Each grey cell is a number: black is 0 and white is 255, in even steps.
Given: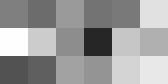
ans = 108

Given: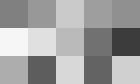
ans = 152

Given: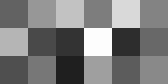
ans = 151

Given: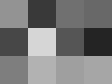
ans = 57

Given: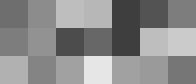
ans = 140

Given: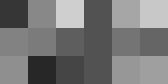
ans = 136

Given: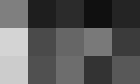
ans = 30

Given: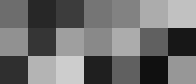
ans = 39

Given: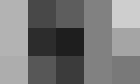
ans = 72

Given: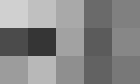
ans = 192
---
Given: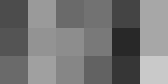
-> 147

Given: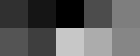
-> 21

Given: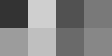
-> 207

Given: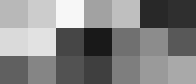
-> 226

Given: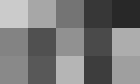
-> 80

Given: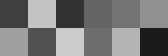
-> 195

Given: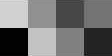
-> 145
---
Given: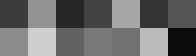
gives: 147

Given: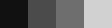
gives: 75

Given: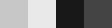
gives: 233

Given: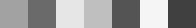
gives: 106

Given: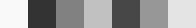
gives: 51

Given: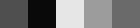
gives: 9

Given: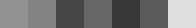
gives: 131
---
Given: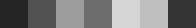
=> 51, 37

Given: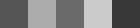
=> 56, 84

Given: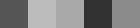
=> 138, 85

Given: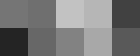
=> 65, 36

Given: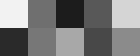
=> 213, 42

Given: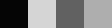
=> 174, 5
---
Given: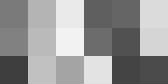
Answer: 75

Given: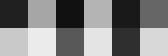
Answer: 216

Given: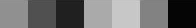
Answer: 5

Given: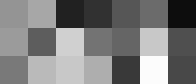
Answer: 72

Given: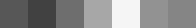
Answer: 133

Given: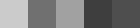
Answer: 78

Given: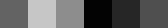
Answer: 79
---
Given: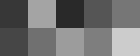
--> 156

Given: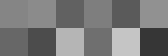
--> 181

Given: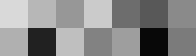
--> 191

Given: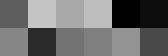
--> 115

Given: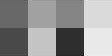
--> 45

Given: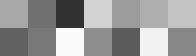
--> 250

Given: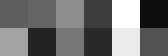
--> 119

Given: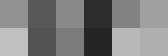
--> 123
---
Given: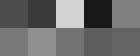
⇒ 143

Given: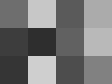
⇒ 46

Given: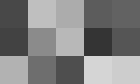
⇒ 139

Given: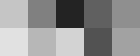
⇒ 183

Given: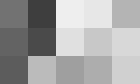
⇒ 74

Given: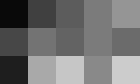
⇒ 115
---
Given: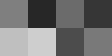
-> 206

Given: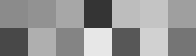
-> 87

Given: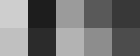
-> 179

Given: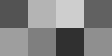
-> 127

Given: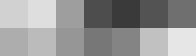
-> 132

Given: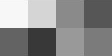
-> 56

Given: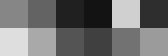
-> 64

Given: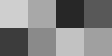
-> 138
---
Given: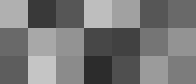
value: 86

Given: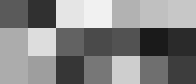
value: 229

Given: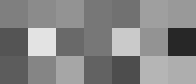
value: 147

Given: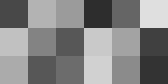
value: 155

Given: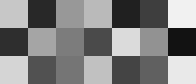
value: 152

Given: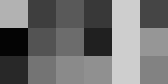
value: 89
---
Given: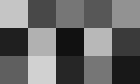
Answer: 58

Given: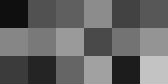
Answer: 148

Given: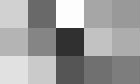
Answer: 173

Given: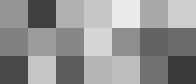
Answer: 106

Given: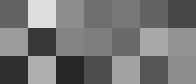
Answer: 147

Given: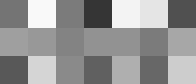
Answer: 167
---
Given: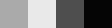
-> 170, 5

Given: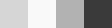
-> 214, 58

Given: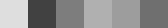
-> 222, 111

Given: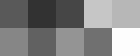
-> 89, 253

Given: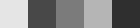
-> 229, 47

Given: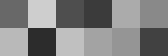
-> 104, 65

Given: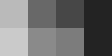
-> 186, 35

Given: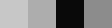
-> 199, 140

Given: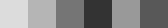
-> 220, 88
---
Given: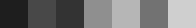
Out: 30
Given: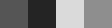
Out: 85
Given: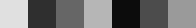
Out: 224
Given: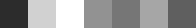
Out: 44
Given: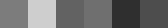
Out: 124
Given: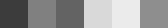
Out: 60
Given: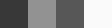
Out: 56
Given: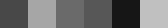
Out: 72
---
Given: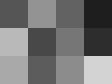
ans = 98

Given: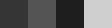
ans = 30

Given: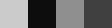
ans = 143

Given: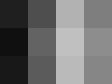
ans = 178

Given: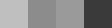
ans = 154

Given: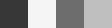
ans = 109

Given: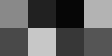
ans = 6

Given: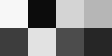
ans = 212

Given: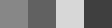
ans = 215
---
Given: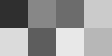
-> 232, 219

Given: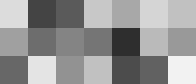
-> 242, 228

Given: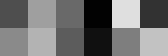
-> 223, 194

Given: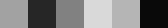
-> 217, 181

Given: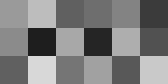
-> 216, 201

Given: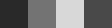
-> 216, 115

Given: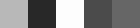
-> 253, 184
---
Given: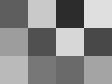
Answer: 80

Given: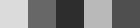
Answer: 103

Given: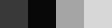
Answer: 165

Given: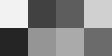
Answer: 93

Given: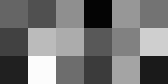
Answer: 32

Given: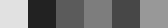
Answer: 91

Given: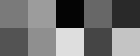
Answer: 69

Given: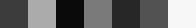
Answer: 60

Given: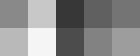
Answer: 96

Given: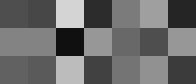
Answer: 44
